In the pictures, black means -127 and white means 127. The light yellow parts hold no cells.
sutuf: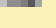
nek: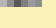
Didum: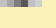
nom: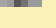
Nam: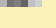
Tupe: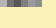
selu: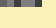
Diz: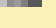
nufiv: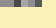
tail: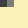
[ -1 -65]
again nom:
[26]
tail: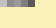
[-39]
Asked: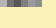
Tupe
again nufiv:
[14]
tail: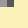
[-13  26  26]
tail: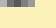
[14]

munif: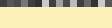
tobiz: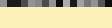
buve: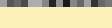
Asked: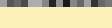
buve
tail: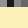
[ 33 -77 -24  -8]
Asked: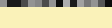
tobiz

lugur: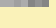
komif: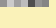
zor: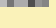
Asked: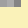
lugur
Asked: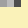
komif
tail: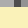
[5]
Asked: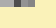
zor
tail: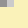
[ 32  60 -49  19   5]
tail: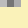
[ 44 -49  19   5]
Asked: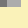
zor

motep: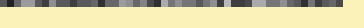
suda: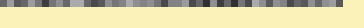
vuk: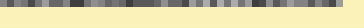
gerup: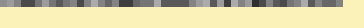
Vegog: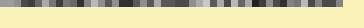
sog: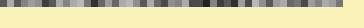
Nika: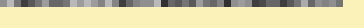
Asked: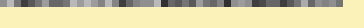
Nika
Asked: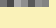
suda
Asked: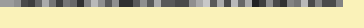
Vegog

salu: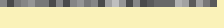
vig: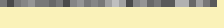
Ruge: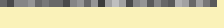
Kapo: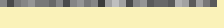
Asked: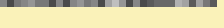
salu
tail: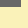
[ 49  34 -37  34  -7 -37]
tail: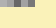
[-37]
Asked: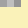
salu
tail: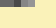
[-23  21 -68  34  63  34 -53   6  21 -37   6 -23 -37  49  34 -23  34  -7
 -37]

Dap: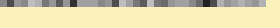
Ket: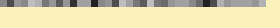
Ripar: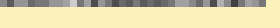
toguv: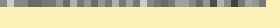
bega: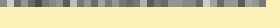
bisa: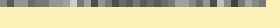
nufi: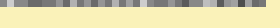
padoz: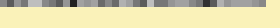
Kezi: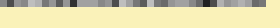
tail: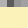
[-50  33 -21  -8]
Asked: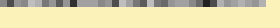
Dap

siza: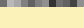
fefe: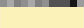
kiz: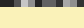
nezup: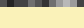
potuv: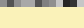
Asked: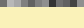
siza
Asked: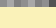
fefe
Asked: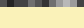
nezup

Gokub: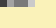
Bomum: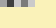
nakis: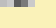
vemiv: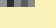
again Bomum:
[74]
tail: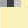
[-5 74]
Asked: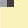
Bomum
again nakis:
[74]

